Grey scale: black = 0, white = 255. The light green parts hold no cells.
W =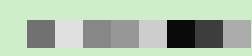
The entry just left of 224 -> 113
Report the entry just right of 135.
151

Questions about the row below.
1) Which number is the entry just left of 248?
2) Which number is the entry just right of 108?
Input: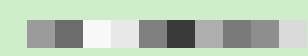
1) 108
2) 248

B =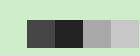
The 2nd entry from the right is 168
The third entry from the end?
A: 33
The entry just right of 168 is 199

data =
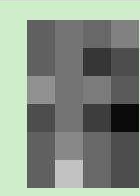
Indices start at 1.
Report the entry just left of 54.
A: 116
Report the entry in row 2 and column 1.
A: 97
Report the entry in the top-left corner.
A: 97
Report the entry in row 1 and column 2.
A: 116
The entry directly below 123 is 61
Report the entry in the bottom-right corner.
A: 77
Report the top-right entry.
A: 129

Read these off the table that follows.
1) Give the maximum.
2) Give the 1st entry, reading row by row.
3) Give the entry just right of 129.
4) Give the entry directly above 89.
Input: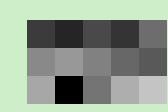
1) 196
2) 59
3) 103
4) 109
